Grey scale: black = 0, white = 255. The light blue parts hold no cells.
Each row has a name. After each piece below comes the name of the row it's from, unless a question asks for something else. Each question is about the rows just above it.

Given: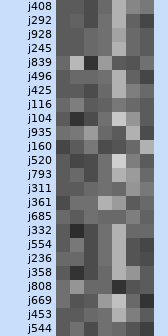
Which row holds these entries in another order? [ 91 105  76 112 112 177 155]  j361
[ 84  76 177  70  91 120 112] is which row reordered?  j554
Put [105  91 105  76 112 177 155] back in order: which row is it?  j793
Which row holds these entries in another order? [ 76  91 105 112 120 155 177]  j935
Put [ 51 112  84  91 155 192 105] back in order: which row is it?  j669
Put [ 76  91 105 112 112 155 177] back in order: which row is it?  j361

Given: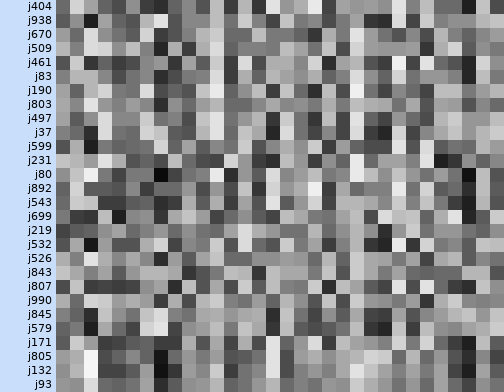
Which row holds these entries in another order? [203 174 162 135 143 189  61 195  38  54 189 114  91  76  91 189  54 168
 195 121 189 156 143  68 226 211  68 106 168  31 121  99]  j579
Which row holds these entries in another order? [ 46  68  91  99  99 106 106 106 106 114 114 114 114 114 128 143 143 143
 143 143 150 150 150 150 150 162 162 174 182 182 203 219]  j219
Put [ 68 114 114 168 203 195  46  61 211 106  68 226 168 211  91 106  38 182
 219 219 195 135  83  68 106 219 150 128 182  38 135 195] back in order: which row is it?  j37
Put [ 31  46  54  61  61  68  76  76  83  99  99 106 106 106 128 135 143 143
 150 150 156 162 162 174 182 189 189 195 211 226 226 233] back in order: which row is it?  j404
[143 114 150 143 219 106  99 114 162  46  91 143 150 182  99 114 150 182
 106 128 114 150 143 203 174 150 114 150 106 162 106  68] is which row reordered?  j93

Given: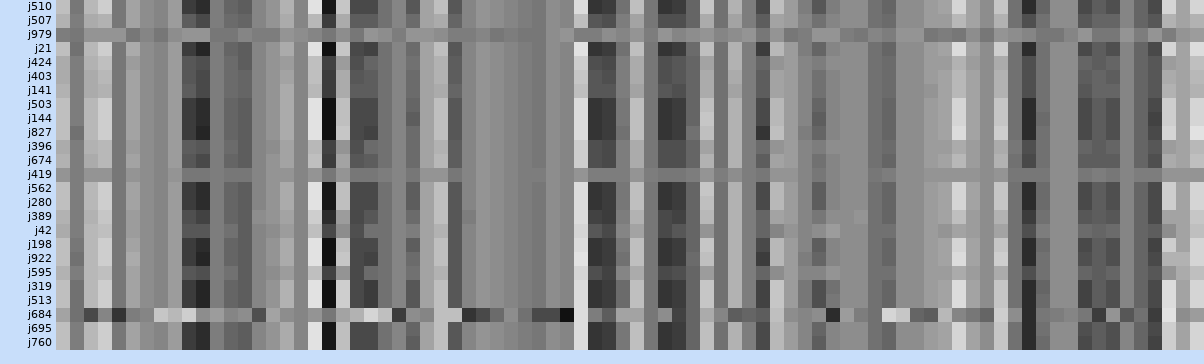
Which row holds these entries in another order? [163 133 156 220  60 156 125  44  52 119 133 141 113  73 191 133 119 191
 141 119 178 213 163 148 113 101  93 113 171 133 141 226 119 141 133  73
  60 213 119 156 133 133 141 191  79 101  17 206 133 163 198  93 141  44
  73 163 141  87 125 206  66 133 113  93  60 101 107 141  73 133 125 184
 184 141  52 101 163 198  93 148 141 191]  j198
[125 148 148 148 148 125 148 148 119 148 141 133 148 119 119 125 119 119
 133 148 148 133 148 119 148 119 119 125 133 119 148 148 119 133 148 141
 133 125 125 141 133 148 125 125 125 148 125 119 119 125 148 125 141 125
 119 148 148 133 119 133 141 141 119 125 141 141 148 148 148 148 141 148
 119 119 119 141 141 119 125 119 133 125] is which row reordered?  j419

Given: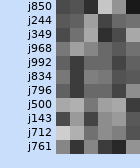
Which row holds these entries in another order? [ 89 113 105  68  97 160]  j244
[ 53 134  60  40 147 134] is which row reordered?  j761
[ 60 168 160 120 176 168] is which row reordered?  j500

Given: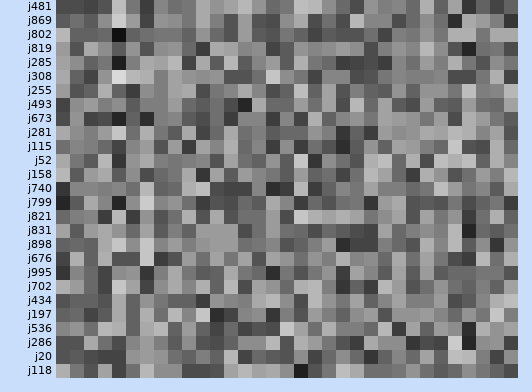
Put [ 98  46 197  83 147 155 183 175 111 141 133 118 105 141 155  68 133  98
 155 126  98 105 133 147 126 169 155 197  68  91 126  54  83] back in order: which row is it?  j898
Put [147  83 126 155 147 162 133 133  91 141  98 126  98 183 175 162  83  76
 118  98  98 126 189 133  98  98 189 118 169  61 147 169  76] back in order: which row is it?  j255
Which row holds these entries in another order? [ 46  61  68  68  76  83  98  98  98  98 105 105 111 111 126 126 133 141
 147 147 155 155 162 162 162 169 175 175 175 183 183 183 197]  j536
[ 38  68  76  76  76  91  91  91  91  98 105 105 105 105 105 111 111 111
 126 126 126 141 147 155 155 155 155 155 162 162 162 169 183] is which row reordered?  j831
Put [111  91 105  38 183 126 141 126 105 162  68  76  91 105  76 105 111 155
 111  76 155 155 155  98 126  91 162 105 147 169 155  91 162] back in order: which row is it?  j831
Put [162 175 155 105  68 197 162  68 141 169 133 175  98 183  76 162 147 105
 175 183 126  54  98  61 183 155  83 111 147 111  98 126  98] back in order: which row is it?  j702
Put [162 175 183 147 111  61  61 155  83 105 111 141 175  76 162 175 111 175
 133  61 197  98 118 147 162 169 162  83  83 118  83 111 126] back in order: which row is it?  j821

